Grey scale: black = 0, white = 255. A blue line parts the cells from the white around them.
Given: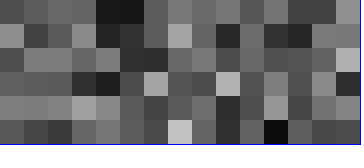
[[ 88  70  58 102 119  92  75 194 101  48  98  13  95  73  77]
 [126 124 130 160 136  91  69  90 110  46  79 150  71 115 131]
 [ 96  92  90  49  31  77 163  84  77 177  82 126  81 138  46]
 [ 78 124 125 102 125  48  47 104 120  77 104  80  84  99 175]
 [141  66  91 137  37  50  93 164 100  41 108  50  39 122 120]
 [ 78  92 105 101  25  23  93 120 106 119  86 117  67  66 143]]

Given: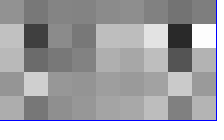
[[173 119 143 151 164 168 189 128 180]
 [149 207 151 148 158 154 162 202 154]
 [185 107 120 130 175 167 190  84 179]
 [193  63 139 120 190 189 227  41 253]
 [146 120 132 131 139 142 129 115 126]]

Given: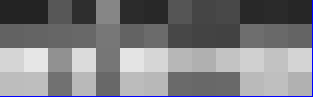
[[189 190 113 185 104 188 184 106 104 105 186 191 177]
 [213 230 145 219 118 228 214 183 176 195 208 194 212]
 [ 98 100 102 104 119  99 107  71  67  66 110 105 100]
 [ 35  35  87  46 134  43  40  85  69  72  40  42  38]]

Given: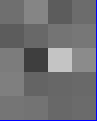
[[117 115 104 107]
 [127 100 103 105]
 [124  62 196 139]
 [ 92 104 116 119]
 [111 133  92 108]]

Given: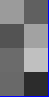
[[105  44]
 [107 192]
 [ 83 162]
 [155  96]]

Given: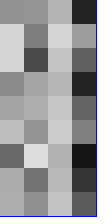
[[173 145 195  90]
 [172 115 185  54]
 [105 220 178  21]
 [189 148 204 128]
 [164 173 198 101]
 [139 165 182  36]
 [213  74 196  96]
 [212 127 212 157]
 [146 149 180  36]]
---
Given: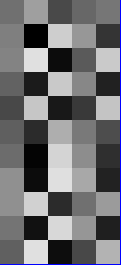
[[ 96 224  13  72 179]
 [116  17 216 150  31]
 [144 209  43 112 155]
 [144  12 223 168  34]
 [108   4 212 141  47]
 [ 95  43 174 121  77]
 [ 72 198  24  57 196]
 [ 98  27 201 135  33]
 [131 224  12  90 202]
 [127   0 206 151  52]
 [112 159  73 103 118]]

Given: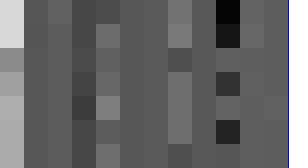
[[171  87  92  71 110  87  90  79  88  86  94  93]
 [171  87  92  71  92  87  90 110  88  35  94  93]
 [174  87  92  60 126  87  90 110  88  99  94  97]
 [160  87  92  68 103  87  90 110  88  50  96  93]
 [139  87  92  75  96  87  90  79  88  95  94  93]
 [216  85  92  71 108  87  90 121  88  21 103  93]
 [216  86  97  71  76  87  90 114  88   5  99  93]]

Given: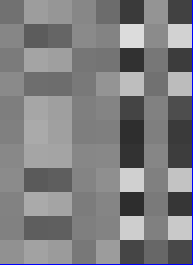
[[145 162 155 120 156  69 103  72]
 [129  94  95 127 131 206 128 201]
 [130 170 164 124 133  45 122  54]
 [139  90  94 132 143 208 128 195]
 [136 165 164 135 136  50 134  61]
 [128 170 160 126 127  46 127  58]
 [126 166 159 127 132  68 129  77]
 [138 110 109 121 148 190 113 188]
 [123 164 159 118 116  49 119  60]
 [134  92 101 138 131 220 139 210]
 [113 157 150 135 108  58 148  65]]

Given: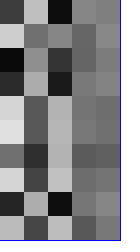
[[186  69 188  88 120]
 [ 37 174  14 119 132]
 [214  68 193 109 115]
 [111  47 179  91  97]
 [224  87 182 120 111]
 [213  87 179 115 110]
 [ 42 172  26 121 131]
 [  9 143  52 101 123]
 [207 112 132 102 136]
 [ 61 191  12 134 126]]

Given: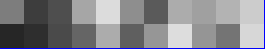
[[ 38  46  74 101 172  95 150 221 149 116 215]
 [125  61  78 166 220 142  90 172 160 179 204]]

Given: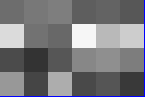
[[152  69 173  73  85  57]
 [ 75  51  86 135 143 125]
 [219 114 104 246 185 205]
 [109 120 126  94  99  87]]

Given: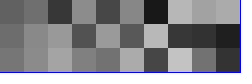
[[118 139 164 128 114 171  70 195 114  51]
 [109 137 153  82 154  88 184  55  50  31]
 [ 97 111  55 140  71 135  24 183 162 171]]
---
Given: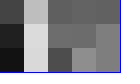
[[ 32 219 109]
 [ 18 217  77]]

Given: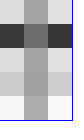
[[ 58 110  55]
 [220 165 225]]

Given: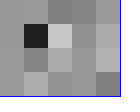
[[150  32 197]
 [156 132 171]]

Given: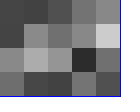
[[ 68 138 112]
 [137 172 149]]

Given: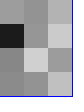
[[ 27 150 203]
 [135 208 156]]

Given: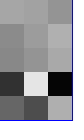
[[139 156 176]
 [136 148 169]]

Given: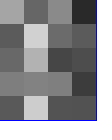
[[ 91 209 107]
 [104 178  70]]

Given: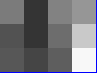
[[ 82  52 109]
 [ 87  69  94]]
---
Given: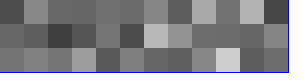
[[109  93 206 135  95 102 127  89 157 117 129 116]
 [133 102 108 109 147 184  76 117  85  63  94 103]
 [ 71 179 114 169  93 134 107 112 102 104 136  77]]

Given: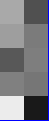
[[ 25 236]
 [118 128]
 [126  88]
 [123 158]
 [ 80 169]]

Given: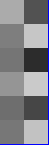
[[194 119]
 [ 70 110]
 [202 149]
 [ 44 117]
 [198 126]
 [ 82 171]]

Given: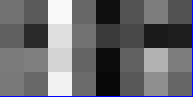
[[102 143  88   8 107 242 104 121]
 [125 178  97  12 100 212 127 123]
 [ 30  26  72  58 114 223  42  96]
 [ 82 125  83  15 103 249  90 114]]

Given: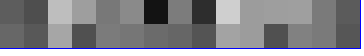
[[ 86 122 129  80 156 163  84 102 107 118 123  80 166  88 103]
 [ 91 122 159 158 156 207  45 124  19 138 120 158 190  78  93]]

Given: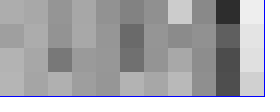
[[208  78 143 185 167 179 150 158 176 165 181]
 [224  76 141 168 148 112 151 154 120 167 179]
 [228  95 145 139 149 106 150 168 147 172 159]
 [238  45 137 204 144 130 146 167 149 168 173]]

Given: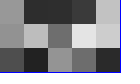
[[ 42 109 148  34  78]
 [205 228 110 189 146]
 [194  58  46  45 152]]

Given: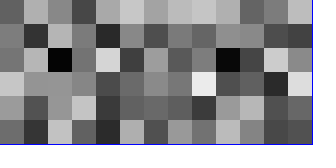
[[ 81  72 132 187 114 153  80 175  43  97 194  53 109]
 [103  80 183 154  59  94 105  97  58 196 150  82 155]
 [221  42  96  79 235 119 138 106  75 134 149 148 198]
 [138 204  69   8 125  89 157  63 213 115   4 182 117]
 [ 66  77 137 143 101 122  78 136  41 123 181  51 125]
 [189 124 100 176 197 187 163 199 169  71 136 176  97]]

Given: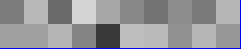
[[150 182 144 187 190  56 131 181 160 159]
 [182 123 142 114 136 168 213 106 185 124]]
